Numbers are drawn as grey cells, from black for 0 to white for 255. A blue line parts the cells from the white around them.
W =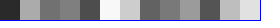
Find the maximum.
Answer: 248
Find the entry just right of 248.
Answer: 205

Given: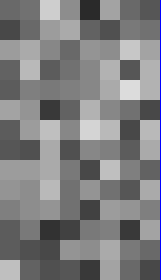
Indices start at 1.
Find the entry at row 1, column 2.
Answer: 113
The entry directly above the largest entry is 86
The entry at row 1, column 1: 105
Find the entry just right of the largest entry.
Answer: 178
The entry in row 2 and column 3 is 156
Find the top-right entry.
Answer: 86
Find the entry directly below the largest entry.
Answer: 113
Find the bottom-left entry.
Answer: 191
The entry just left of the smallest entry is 141
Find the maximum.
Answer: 220
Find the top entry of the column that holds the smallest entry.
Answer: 42
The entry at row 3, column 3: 135
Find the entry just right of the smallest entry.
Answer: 163
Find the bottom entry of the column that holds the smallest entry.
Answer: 57
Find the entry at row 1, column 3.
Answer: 206
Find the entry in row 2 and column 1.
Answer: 72
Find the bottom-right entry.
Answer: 72
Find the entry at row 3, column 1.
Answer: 156
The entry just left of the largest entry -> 170
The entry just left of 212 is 135
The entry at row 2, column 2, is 105

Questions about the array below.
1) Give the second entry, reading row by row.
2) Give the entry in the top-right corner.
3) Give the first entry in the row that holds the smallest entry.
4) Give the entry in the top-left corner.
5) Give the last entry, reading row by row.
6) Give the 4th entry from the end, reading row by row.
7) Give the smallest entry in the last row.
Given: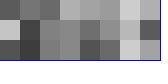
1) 117
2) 176
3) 83
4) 91
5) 163
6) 83
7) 61

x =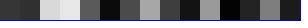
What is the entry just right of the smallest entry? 35
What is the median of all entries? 62
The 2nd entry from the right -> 126
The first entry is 54

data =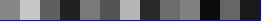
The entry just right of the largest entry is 95
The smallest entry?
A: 11
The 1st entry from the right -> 25
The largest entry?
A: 198

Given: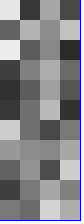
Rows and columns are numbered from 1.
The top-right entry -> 71
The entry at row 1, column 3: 167
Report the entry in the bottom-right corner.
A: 173
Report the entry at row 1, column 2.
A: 55
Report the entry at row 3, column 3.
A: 135
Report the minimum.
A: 42
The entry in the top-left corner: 231
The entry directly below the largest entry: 63
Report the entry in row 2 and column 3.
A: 141
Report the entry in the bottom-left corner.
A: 120

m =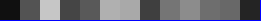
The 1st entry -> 16
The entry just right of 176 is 169
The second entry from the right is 104
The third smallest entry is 63

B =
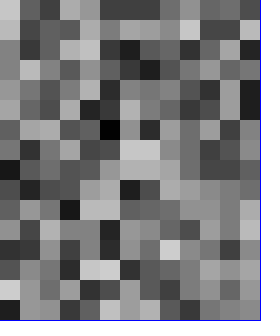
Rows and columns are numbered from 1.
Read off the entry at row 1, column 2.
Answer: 96
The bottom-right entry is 138
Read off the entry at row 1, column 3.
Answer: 64
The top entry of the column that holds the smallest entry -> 64
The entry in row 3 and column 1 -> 130
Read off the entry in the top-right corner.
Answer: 77
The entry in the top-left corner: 198
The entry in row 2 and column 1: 186
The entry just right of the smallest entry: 145
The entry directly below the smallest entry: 77
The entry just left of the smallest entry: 96
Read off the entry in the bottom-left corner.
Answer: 30

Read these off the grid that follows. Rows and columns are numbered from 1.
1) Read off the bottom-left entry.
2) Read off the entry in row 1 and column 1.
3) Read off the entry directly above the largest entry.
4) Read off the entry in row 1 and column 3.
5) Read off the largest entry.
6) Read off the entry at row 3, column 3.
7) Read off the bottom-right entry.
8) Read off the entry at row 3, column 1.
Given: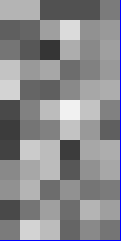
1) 123
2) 180
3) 137
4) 81
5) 241
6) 53
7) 117
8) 117
